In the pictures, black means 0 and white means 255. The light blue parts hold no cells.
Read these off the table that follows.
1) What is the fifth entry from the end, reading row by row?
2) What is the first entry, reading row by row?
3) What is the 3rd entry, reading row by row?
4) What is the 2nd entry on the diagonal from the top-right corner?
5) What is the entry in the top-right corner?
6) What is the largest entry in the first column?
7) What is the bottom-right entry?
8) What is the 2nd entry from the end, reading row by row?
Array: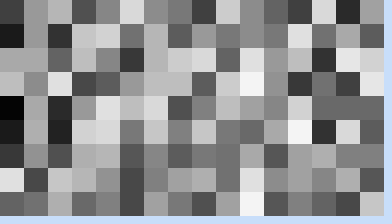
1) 86
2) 64
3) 182
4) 169
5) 161
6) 224
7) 198
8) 72

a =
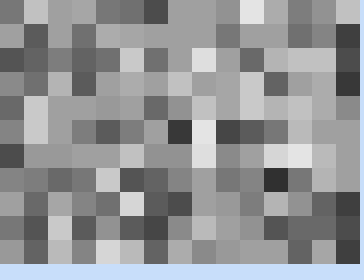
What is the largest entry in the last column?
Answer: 193
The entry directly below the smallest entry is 180
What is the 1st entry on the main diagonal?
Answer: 119
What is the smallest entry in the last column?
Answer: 56
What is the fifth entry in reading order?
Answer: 119
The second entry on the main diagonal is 91
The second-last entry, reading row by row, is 166
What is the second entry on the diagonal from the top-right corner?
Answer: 132
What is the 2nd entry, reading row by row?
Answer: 193
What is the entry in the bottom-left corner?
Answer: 153
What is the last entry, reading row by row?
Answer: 63
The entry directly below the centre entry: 146
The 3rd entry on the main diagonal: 125
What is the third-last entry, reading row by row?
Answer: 99
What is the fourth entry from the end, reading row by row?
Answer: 160
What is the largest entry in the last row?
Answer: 214
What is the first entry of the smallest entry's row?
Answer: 132
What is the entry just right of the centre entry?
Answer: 228
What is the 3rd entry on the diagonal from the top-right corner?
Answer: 193
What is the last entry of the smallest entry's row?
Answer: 160
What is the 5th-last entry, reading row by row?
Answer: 160
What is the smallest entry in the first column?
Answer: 76
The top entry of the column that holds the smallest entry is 172
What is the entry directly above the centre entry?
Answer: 146
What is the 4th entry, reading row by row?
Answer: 166

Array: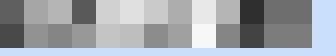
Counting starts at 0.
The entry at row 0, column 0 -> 95
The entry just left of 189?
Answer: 196
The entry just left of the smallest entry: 181
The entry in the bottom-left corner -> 73
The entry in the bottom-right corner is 124
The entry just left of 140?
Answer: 189
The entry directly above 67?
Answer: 47
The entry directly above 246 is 232

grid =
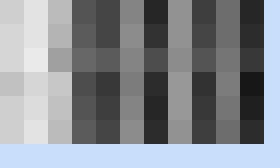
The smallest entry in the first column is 193
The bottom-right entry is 44
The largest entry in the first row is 227
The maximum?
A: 234
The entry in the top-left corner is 207
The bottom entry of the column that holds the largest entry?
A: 227
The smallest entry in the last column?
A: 23
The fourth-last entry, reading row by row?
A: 146
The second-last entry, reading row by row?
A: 109
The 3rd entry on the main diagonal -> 160
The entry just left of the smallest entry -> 124
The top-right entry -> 38
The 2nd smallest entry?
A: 31
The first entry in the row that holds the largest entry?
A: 214
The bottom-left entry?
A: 207
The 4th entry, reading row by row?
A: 84
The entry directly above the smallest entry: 56
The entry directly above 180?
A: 187
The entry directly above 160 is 180
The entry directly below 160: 199
